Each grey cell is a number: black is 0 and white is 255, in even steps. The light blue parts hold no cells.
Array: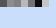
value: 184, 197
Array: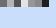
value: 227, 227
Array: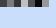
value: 192, 192
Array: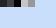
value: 5, 197
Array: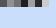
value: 30, 204
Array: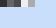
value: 75, 239
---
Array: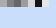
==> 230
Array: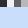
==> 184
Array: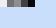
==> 7
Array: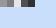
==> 49
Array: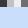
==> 111
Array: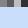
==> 49
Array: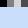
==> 77
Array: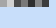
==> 60
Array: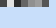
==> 85
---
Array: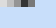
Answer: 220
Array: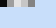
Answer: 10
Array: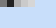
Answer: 121
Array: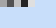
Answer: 165
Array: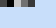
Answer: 70
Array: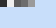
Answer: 45
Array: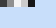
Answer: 59
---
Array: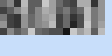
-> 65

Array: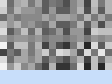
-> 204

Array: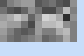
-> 114

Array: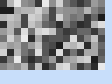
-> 29

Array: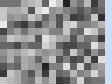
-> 198

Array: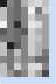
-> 192

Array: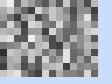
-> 172

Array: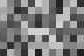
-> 164
